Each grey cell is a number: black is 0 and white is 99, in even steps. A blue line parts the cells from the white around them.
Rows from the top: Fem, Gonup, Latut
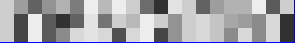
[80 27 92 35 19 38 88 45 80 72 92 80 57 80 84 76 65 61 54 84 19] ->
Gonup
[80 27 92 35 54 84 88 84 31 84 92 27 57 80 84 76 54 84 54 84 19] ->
Latut
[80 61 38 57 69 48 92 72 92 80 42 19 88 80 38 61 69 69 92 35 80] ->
Fem

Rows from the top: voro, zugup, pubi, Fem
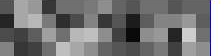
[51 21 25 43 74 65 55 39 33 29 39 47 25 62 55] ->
Fem
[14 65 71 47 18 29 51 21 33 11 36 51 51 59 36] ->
zugup
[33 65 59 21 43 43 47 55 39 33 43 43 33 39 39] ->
voro
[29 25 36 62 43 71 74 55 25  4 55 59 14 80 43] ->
pubi

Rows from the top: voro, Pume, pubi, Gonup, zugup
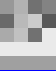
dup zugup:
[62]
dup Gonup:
[91]
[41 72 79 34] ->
Pume
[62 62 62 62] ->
zugup

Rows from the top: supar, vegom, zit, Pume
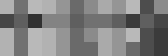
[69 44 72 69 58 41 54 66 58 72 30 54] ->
supar
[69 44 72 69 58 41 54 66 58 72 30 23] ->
zit
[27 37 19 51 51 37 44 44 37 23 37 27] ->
vegom

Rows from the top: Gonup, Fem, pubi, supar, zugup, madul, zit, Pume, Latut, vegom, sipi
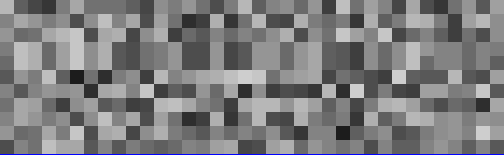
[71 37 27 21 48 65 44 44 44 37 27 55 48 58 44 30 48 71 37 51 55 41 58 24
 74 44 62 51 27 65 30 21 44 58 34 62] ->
Gonup
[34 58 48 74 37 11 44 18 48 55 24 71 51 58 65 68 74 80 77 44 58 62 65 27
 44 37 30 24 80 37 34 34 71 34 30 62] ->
madul
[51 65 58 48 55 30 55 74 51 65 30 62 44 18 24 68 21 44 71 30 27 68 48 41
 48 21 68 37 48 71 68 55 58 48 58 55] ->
Latut
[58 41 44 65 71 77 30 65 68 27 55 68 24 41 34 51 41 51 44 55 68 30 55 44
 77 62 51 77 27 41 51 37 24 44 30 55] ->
pubi

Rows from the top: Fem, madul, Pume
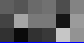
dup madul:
[47]
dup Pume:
[19]
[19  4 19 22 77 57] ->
Pume
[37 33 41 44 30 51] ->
Fem

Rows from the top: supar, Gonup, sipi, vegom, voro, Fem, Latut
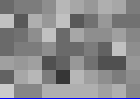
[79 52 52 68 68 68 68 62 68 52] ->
Latut
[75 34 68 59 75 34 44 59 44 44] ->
Gonup
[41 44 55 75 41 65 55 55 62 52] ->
sipi
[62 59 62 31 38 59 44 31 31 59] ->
voro
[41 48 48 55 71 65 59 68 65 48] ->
supar

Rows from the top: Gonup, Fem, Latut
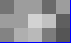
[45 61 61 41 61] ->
Gonup
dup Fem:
[61]
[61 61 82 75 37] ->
Fem
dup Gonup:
[61]

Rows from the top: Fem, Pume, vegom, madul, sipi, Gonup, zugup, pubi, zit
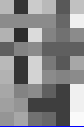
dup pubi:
[24]
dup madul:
[37]
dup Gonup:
[54]
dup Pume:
[54]
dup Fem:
[72]

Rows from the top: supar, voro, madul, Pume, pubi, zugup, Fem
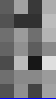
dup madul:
[43]
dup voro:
[19]
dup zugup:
[53]

